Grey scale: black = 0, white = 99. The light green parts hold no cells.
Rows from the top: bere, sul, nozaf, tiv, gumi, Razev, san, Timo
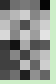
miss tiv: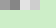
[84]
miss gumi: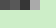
[7]
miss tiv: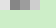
[84]
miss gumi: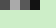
[21]

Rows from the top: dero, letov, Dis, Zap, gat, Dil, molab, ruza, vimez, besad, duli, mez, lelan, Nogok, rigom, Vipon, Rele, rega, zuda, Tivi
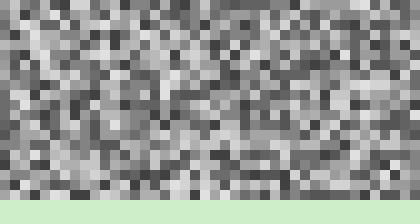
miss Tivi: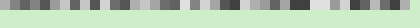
[29]
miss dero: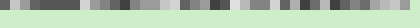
[46]
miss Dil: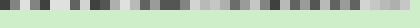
[56]

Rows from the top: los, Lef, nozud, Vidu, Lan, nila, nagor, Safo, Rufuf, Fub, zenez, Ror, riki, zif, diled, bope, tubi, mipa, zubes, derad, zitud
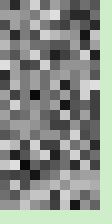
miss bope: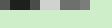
[62]
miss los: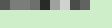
[52]
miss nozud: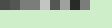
[25]
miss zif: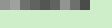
[81]
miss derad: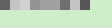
[21]
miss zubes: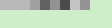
[67]

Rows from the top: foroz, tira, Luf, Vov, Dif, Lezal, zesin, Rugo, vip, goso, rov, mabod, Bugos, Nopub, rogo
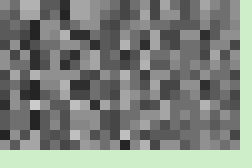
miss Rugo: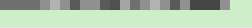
[23]
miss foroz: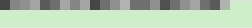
[18]
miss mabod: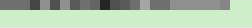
[47]
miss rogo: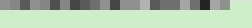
[60]
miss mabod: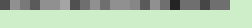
[39]

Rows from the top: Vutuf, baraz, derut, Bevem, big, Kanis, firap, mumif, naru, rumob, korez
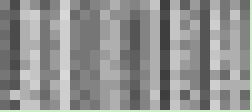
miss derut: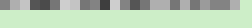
[64]
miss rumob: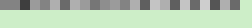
[72]
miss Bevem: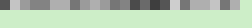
[55]
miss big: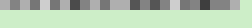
[55]
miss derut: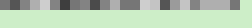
[64]

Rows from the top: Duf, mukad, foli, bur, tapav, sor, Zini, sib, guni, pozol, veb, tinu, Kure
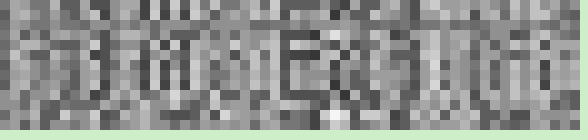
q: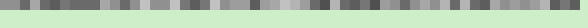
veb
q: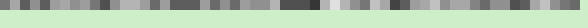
bur
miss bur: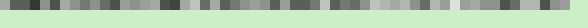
[51]

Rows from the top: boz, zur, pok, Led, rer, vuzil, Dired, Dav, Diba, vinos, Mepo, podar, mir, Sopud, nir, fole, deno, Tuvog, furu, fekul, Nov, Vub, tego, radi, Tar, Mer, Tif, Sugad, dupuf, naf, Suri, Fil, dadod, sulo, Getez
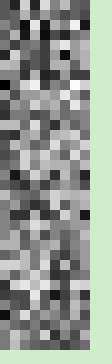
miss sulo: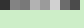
[77]
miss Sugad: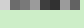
[65]
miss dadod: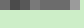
[55]

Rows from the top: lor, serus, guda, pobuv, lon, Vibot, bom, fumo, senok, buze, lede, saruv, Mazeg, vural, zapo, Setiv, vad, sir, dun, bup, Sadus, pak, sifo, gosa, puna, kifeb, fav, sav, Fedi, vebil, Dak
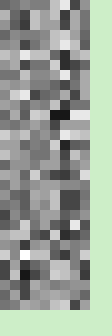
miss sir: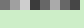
[85]
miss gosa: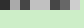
[36]
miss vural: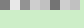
[66]
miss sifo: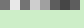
[32]
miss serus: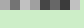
[70]

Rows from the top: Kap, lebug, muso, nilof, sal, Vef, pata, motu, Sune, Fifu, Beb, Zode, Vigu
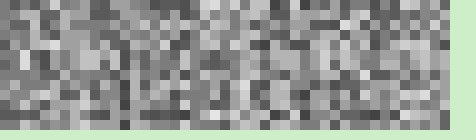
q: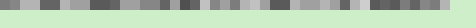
lebug
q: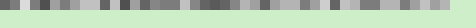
pata
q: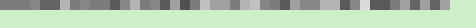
motu
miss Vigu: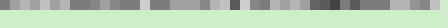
[66]
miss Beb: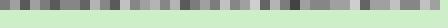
[44]
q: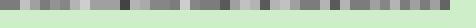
Vigu
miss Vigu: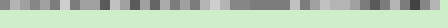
[57]

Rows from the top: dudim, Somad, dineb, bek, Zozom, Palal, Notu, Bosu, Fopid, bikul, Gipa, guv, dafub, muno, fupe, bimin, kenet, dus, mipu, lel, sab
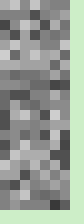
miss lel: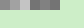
[41]
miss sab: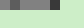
[58]
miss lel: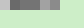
[50]
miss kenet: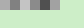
[71]
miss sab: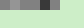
[36]

